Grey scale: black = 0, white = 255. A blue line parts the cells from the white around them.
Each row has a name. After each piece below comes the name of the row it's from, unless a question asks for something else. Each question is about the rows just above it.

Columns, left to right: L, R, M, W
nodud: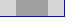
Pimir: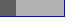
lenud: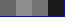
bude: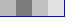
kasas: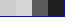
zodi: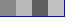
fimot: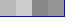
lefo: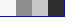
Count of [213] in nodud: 2
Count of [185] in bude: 1
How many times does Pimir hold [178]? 3
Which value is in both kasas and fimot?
[205]

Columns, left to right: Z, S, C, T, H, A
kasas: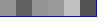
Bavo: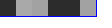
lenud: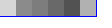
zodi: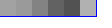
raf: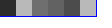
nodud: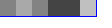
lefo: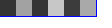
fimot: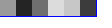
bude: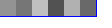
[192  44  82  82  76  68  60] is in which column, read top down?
H
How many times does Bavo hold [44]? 3

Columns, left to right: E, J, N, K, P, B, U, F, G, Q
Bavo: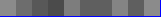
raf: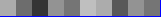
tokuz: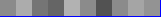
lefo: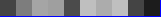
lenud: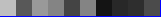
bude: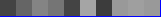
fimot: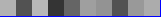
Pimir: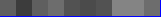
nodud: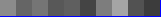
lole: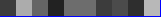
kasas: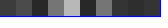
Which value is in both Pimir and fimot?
[82]
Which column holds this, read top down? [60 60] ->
E
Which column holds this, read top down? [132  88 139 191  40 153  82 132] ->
F

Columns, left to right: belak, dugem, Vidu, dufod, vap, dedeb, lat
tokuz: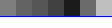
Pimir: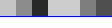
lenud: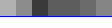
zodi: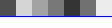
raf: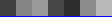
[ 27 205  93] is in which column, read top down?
vap
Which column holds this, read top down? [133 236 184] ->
lat
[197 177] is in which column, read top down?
belak
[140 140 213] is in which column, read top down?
dugem
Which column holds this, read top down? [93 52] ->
vap
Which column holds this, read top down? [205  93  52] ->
vap

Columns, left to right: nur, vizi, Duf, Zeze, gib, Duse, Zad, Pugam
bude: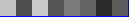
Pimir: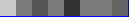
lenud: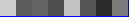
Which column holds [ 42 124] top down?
Zad
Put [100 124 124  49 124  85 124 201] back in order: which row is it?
Pimir
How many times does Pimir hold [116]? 0
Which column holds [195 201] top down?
nur
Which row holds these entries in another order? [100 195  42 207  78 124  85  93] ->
lenud
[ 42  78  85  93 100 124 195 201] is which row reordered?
bude

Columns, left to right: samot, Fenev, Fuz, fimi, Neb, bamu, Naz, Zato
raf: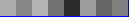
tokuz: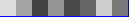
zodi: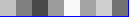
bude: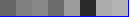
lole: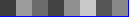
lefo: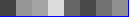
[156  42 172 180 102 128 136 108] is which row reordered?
bude
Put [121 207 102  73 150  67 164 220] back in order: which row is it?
tokuz
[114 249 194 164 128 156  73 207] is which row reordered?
zodi
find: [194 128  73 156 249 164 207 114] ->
zodi
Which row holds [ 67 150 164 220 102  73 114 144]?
lefo
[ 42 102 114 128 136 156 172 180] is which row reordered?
raf
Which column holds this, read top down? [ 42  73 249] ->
Neb

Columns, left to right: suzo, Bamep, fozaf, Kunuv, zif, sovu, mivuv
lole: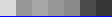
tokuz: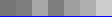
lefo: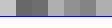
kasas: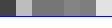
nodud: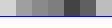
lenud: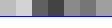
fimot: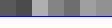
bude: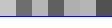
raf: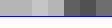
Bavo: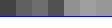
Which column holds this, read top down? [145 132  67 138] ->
zif
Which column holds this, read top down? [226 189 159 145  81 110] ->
mivuv
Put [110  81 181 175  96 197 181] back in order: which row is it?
bude
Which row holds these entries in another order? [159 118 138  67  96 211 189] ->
lenud
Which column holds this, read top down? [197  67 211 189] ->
suzo
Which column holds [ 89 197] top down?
suzo

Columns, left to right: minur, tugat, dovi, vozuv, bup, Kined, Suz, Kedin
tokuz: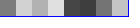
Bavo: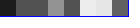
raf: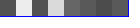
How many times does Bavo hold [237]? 1
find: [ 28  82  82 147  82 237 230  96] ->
Bavo
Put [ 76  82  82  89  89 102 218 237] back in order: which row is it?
raf
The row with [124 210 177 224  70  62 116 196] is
tokuz
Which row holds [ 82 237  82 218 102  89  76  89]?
raf
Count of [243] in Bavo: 0

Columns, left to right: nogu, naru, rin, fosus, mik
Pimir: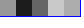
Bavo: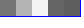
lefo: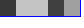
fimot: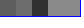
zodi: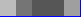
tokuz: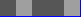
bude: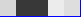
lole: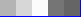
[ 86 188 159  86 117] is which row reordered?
zodi
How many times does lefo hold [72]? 0
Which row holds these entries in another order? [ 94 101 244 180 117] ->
Bavo
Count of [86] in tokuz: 3

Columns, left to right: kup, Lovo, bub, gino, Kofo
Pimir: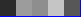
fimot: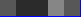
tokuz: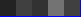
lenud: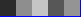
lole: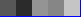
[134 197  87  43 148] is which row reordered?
lole
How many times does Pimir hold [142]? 1
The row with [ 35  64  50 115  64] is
tokuz
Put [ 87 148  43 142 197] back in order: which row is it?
lenud
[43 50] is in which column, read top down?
bub

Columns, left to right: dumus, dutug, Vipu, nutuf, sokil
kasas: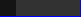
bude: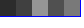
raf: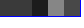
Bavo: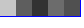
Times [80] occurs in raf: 0
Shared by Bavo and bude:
[80]
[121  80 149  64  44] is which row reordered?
bude
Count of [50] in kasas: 4
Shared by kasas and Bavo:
[50]
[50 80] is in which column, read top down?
nutuf
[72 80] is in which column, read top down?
sokil

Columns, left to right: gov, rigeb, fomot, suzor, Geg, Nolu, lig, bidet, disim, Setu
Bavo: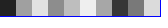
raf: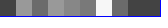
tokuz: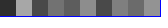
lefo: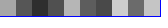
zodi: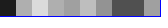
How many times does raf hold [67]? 3
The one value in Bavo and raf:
[121]
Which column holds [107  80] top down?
disim

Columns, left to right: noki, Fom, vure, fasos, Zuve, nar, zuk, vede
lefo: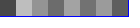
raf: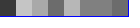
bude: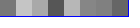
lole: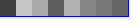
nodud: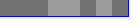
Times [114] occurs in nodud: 5
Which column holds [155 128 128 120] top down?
zuk
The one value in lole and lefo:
[94]
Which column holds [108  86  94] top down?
fasos
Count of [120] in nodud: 0

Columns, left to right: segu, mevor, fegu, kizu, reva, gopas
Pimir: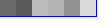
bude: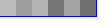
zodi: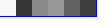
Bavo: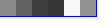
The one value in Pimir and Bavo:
[145]
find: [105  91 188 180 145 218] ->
Pimir
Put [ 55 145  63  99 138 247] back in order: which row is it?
Bavo
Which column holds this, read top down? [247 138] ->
segu
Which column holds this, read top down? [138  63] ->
fegu

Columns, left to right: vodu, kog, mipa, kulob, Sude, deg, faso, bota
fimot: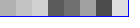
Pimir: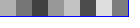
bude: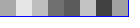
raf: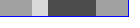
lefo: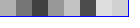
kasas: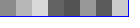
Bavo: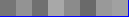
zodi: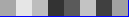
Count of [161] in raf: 4
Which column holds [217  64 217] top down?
mipa
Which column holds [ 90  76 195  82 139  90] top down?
Sude
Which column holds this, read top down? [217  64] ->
mipa

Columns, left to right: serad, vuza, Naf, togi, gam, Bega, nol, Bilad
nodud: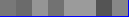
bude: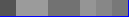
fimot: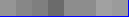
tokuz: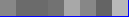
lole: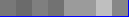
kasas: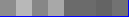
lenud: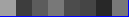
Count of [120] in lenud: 2
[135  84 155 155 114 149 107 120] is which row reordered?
nodud
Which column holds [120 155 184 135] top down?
Bilad
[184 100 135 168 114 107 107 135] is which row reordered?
tokuz

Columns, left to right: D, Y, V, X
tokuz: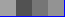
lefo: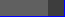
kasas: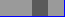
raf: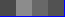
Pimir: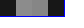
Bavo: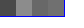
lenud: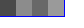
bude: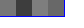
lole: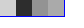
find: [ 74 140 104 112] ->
Bavo
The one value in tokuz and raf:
[82]
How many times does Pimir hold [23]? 2
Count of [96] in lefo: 3
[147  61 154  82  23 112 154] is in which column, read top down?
X
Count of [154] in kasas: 3
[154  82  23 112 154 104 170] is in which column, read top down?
X

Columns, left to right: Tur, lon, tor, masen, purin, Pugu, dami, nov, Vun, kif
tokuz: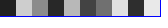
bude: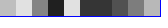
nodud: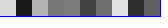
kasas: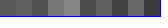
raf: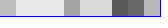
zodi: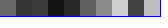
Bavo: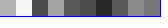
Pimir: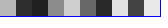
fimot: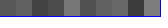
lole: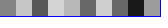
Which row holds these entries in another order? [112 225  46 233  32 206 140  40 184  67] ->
tokuz
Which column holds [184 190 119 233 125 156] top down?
kif
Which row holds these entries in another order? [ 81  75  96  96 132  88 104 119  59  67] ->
kasas

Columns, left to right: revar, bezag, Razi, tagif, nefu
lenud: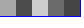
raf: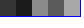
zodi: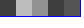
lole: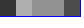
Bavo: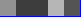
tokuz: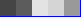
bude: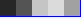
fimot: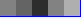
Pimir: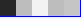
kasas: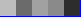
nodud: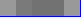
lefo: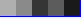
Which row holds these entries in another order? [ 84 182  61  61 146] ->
Bavo
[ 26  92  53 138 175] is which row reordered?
lefo
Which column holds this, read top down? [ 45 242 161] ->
Razi
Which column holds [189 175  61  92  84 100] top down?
bezag

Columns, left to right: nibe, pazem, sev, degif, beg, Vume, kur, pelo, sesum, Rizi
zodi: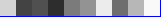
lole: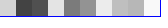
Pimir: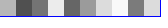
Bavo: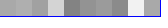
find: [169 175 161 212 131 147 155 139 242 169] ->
Bavo
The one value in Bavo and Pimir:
[155]

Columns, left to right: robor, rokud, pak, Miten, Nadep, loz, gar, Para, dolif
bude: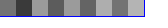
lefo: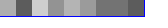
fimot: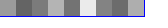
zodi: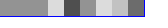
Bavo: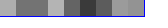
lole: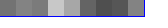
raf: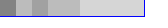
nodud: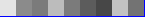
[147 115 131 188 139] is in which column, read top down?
rokud
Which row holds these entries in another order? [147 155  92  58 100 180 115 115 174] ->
Bavo
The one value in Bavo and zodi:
[147]
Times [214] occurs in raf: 4
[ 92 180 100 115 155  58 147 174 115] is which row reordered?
Bavo
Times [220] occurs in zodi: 2
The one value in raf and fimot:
[131]

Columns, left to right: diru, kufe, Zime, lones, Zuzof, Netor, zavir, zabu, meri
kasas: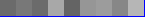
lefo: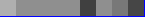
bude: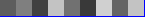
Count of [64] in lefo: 1
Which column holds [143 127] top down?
kufe
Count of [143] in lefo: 5
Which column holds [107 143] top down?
Zime
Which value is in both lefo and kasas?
[120]
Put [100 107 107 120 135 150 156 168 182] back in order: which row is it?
kasas

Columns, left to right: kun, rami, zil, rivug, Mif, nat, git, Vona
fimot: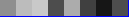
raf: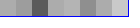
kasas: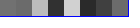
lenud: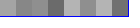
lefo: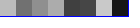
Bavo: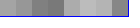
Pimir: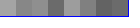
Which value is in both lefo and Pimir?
[143]
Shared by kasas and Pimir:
[107]
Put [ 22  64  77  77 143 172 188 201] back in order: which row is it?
fimot
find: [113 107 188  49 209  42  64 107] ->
kasas
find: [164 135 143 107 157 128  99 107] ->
Pimir
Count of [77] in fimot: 2

